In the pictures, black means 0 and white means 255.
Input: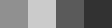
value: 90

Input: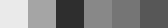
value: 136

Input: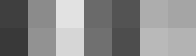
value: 185

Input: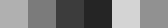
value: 145

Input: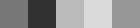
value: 151

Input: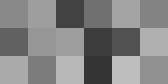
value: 176
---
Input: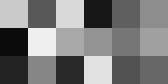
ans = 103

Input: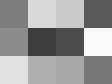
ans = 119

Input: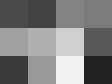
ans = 33

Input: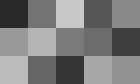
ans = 144

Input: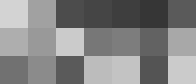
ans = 203

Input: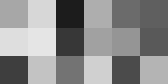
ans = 180

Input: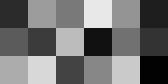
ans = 2

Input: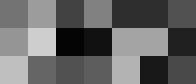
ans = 73

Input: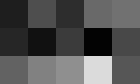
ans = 86
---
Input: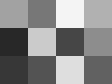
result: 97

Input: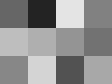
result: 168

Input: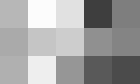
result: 75

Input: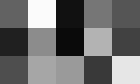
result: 230

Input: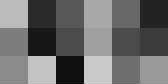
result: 152

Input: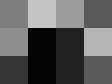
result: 90

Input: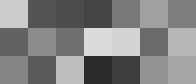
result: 167

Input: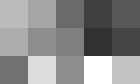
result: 194

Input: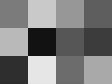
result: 169

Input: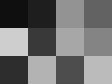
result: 187
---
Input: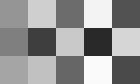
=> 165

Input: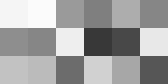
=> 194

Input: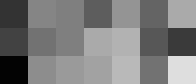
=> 3

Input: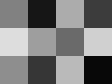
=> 142

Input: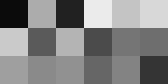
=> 159

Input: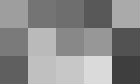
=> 95

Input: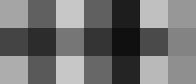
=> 173
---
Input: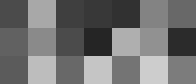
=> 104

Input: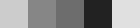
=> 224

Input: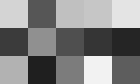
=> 228

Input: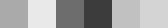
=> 212

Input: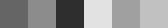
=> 193

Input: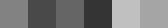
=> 165

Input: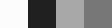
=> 119

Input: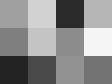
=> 182

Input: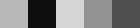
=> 78

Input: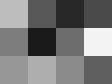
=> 74
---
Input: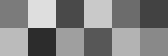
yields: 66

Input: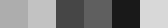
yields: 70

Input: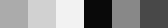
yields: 72

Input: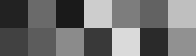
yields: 34

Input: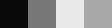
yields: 120

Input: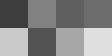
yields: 82

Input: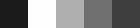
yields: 61

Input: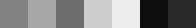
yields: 40

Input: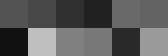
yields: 33
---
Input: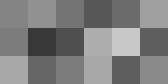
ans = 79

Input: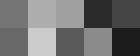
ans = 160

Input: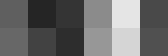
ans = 52

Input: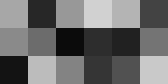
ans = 11

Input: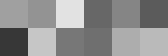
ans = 226

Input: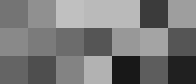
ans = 108

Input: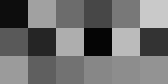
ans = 174

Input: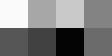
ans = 201
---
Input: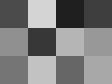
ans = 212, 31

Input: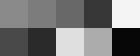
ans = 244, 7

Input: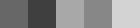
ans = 211, 63

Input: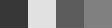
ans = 225, 55

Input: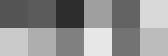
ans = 231, 45

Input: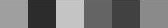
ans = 196, 44

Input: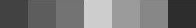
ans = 205, 45

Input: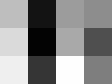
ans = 254, 3
